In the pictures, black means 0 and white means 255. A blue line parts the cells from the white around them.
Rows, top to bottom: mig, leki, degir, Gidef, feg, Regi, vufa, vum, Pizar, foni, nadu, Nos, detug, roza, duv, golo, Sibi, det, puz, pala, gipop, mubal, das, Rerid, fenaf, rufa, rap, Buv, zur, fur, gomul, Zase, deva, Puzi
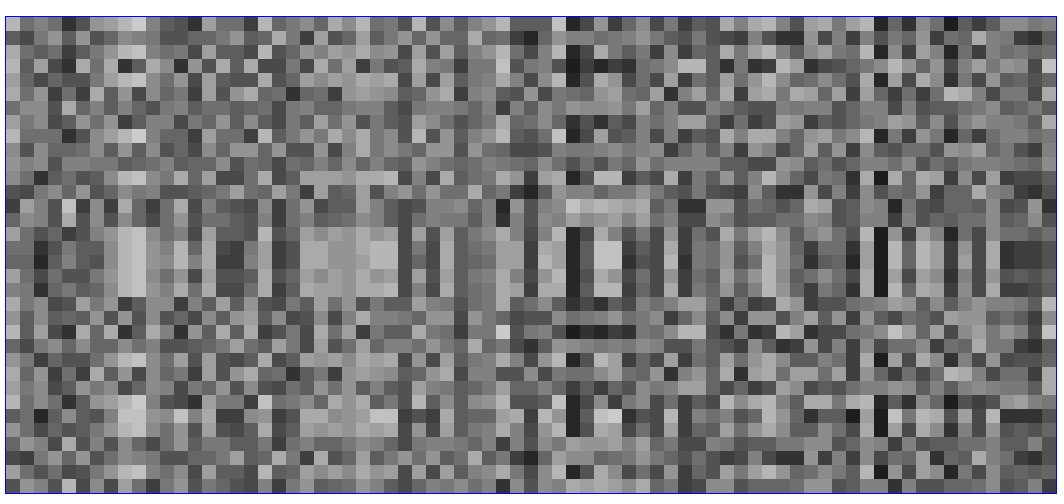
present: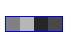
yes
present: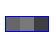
yes
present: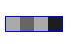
no
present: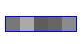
no

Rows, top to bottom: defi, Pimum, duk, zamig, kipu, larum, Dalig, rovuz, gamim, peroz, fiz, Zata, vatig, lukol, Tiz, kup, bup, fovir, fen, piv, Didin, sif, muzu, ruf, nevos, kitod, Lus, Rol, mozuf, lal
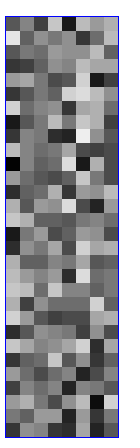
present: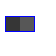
yes
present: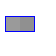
yes
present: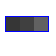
yes
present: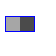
yes
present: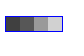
no
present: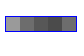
no

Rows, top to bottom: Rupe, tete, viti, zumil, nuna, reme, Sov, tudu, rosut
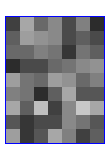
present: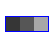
yes
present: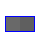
no
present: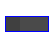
no
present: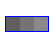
no
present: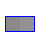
yes
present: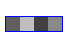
yes

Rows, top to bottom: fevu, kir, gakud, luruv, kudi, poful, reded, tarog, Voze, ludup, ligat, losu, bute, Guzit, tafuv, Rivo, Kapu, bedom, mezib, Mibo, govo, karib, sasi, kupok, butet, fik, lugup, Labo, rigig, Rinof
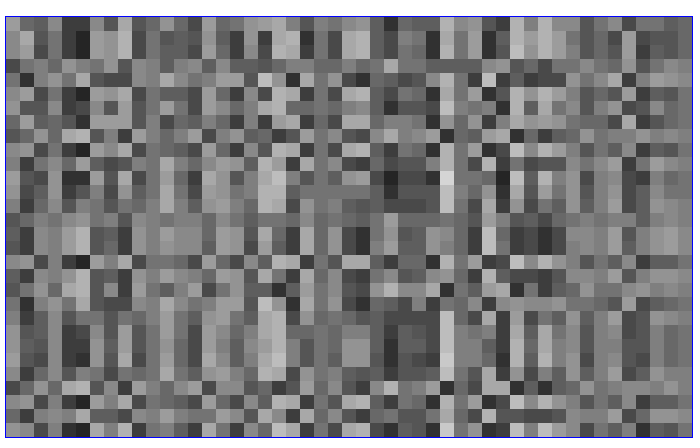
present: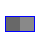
yes
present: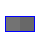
yes
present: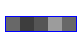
yes
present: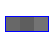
yes
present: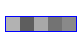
yes
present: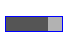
no
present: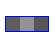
no

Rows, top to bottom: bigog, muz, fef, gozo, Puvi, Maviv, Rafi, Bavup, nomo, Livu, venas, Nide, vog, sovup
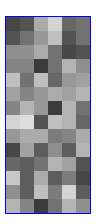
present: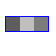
yes
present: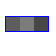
yes
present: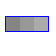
yes
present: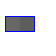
yes
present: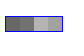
no
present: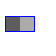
yes

